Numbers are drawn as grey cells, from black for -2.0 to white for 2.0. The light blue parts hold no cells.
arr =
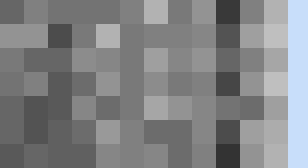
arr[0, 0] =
-0.4
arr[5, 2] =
-0.5
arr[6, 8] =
0.0
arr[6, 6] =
0.1
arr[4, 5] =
-0.1
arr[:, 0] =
[-0.4, 0.3, -0.1, -0.2, -0.4, -0.4, -0.6]
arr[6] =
[-0.6, -0.4, -0.5, -0.5, 0.1, 0.0, 0.1, -0.3, 0.0, -1.2, 0.3, 0.8]
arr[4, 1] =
-0.7
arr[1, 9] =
-0.7
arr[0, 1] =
0.0
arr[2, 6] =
0.5
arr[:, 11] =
[0.8, 1.0, 0.6, 1.0, 0.5, 0.7, 0.8]
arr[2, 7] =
0.1
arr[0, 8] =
0.3
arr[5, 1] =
-0.7
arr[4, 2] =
-0.6
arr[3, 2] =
-0.6
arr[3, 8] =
0.0
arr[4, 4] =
-0.3

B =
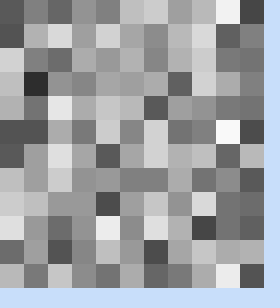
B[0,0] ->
-0.6
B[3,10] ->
0.0
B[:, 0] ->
[-0.6, -0.7, 1.3, 1.0, 0.8, -0.7, -0.6, 1.0, 1.2, 1.5, -0.3, 0.9]
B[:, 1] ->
[0.0, 0.8, 0.0, -1.3, -0.2, -0.7, 0.5, 0.5, 1.0, 0.4, 0.5, -0.1]
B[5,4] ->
1.2
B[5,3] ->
-0.1
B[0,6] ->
1.2
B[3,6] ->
0.7
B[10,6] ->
-0.8
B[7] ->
[1.0, 0.5, 1.2, 0.3, 0.4, 0.0, 0.0, 0.7, -0.2, 0.2, -0.6]
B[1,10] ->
0.0
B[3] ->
[1.0, -1.3, 0.3, 0.1, 0.6, 0.5, 0.7, -0.5, 1.3, 0.7, 0.0]
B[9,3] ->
0.3
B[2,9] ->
-0.1
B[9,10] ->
-0.5
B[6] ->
[-0.6, 0.5, 1.5, 0.6, -0.6, 0.6, 1.3, 0.8, 1.0, -0.4, 0.9]
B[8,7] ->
0.3
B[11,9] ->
1.7
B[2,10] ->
-0.2
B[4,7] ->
0.5
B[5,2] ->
0.7
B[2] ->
[1.3, 0.0, -0.3, 0.7, 0.4, 0.8, 0.1, 0.8, 1.2, -0.1, -0.2]
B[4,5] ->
0.9
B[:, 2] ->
[-0.4, 1.4, -0.3, 0.3, 1.6, 0.7, 1.5, 1.2, 0.4, -0.3, -0.7, 1.1]
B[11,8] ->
0.7
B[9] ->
[1.5, 0.4, -0.3, 0.3, 1.7, 0.2, 1.5, 0.8, -0.9, -0.2, -0.5]
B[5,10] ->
-0.8

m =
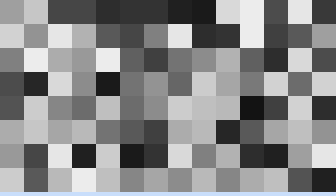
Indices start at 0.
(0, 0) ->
0.5
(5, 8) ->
0.9
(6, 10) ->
-1.3
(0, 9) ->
1.4
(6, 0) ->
0.4
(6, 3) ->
-1.5
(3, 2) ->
1.4
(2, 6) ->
-1.0
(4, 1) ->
1.2
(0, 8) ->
-1.6
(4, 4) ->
1.0
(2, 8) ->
0.2
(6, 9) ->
0.8
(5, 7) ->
0.7
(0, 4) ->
-1.3
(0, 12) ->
1.6
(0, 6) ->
-1.2
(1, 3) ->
0.8
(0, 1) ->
1.1
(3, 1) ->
-1.4
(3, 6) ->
0.3
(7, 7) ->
0.2
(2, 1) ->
1.7
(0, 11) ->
-0.8
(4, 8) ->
1.0
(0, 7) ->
-1.5
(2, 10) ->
-0.5
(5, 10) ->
-0.6
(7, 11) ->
1.0
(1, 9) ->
-1.2
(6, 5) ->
-1.6
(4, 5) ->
-0.3

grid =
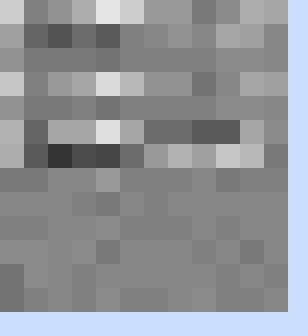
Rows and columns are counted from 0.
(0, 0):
1.2
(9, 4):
0.2
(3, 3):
0.6
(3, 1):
0.0
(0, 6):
0.4
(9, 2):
0.1
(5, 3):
0.6
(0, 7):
0.4
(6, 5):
-0.3
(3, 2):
0.4
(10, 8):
0.0
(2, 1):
-0.1
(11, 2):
0.1
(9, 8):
0.1
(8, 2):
0.1
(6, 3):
-0.8
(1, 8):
0.1
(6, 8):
0.5
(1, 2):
-0.7
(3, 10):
0.6
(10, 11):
0.1
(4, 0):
0.3
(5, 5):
0.6
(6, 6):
0.4
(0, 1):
0.0
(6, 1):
-0.6
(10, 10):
-0.1
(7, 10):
0.0
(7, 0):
-0.1
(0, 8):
-0.1
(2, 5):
0.0
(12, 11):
0.1
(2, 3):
-0.1
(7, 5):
0.0
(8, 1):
0.1
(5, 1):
-0.4
